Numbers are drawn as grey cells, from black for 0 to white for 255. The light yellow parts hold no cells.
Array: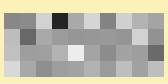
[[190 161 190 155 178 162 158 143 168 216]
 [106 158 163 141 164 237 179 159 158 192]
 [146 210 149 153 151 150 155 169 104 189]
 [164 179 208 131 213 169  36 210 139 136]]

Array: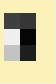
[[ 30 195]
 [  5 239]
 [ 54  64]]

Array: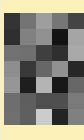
[[128  36 204  95 111]
 [122  79  78  94 110]
 [103  23 180  30 150]
 [ 39 145 103  56 142]
 [169  47  63 111 114]
 [165  19 144 130  47]
 [ 68 118 158 115  52]]

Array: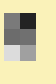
[[160 220]
 [112 108]
 [ 35 122]]

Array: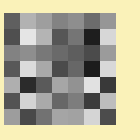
[[ 76 213 162 165 114  73 157]
 [189  60 125 103 170 211  83]
 [ 57 225 146 166  90  43 175]
 [216  28 103  75 169 219  88]
 [155  75  94 106 120 142 130]
 [215  30 117  86 180 229  79]
 [150 108 142 131 158 178  95]]

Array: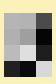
[[216  10  32]
 [ 30 223 187]
 [  5 159 176]
 [ 75 179 181]]

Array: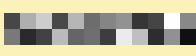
[[ 16 145  45 191 235  61 111 101 186  66  42 121]
 [136 254  69  54 146 133 109 182  73 205 175  71]]

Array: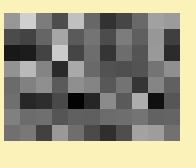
[[113 157 162  78  47  74 110 153  65 120 112]
 [100  98 116 110 108  95  96  85 111 108 128]
 [ 86  16 173  90 139  38   3  73  45  39 111]
 [ 96 133  53 115  88 132 143  90 143 129 107]
 [143 116  83  79  82 105 169  42 132 185 146]
 [ 43 153  84 109  53 109  69 203  67  28  24]
 [ 63 151  95 124  76 116  90 166 101  67  75]
 [155 161 105  70  50 103 192  77 124 207 151]]
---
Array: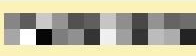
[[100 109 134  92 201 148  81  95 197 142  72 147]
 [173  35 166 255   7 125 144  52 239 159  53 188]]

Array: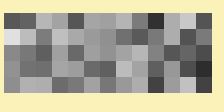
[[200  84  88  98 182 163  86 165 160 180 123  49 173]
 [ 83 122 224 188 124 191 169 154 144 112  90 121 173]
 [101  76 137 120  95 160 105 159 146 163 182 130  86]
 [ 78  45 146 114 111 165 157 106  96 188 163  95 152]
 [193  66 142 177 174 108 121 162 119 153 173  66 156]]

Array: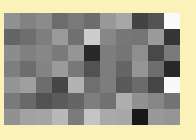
[[ 83 250 145 130 139 108 121 109 152 167  67]
 [154  53 101 110 126 154 112 205 135 119 117]
 [ 72 122 140 128 135 122 149  41 125 117 142]
 [110  40 126 109 132 154 120  82 125 101 149]
 [ 69 249 148 159 109  70 178 111 125  89 107]
 [134 115 122 105  82  91 101 126 113 174 145]
 [153 149 145 162 164 184 123 196 169 167  24]]

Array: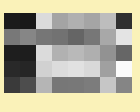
[[189  48  27  24 219 164 176 165]
 [168 228 120 134 118 114 101 119]
 [146 102  30  29 219 177 185 175]
 [160 250  41  38 209 220 225 217]
 [198 133  58  77 181 119 120 124]]

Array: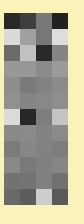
[[120  33  41  62]
 [119 221 218 160]
 [ 40 133 107 193]
 [139 154 152 152]
 [130 138 141 122]
 [136 143 144 132]
 [125 196 219  39]
 [131 138 137 138]
 [130 125 123 135]
 [128 134 136 121]
 [128 113 114 115]
 [205  89 105  92]]

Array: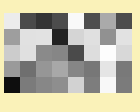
[[170  76 236  74  52  76 249  78]
 [145 226 158 225 226  34 213 224]
 [253 216 204 224 138 134  74 221]
 [229 121 154 111 150 168 134 119]
 [248 123  14 123 135 142 210 125]]

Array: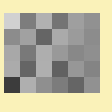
[[159 145 209 125 177 116]
 [155 140 140 161 101 170]
 [136 143 168 121 174 153]
 [151 132 171 101 175  97]
 [101 145  60 175 143 124]]
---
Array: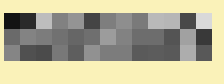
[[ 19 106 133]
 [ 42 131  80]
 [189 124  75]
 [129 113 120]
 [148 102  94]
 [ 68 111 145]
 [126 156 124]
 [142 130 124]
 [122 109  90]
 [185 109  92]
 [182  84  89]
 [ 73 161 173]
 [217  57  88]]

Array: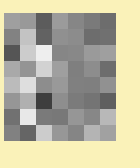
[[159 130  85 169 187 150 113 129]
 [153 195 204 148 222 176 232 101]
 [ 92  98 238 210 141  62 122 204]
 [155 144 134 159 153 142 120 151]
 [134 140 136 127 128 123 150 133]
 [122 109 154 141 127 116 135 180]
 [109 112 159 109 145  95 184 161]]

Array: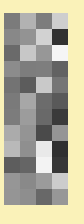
[[123 136 106 140 115 122 124 171 185  93 150 149]
 [178 147 199 125  92 167 156 148 143 101 137 142]
 [125 210 151 126 201 108 105  74 233 243 155 104]
 [206  49 245  98 117  89  58 149  48  55 204 151]]

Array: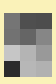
[[117 114 198  43]
 [ 79 101 180 183]
 [ 77 134 153 177]]

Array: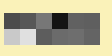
[[ 76 201]
 [ 87 224]
 [119  93]
 [ 20 107]
 [ 97 110]
 [ 95 100]]

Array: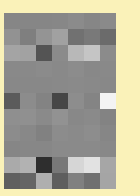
[[134 146 164 137 136  91 143 140 134 170  95]
 [134 127 162 137 136 140 144 136 135 178 101]
 [134 148  84 139 136 131 138 129 135  46 175]
 [135 161 139 137 137  70 146 140 138 120  94]
 [139 113 184 140 138 141 136 138 138 214 128]
 [134 121 197 136 137 132 138 141 138 226 112]
 [138 107 139 137 136 243 131 134 136 166 165]]
